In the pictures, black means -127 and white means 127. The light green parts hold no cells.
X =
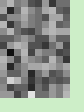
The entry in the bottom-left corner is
24
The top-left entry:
24
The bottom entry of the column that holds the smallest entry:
24
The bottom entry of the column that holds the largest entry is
98
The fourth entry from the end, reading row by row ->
-16
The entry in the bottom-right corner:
53
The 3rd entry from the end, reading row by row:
24
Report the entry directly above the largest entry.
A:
-87
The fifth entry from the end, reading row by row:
-16
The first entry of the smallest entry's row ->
12
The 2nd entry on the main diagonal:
-87
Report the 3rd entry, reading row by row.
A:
-2
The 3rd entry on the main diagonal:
12
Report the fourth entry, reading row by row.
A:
12
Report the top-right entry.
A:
-16
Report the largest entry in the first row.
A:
53
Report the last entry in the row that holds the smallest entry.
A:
-45
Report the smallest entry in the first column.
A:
-58
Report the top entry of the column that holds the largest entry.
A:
-45
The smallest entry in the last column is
-72
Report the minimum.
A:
-112
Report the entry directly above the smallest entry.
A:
24
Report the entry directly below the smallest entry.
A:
12
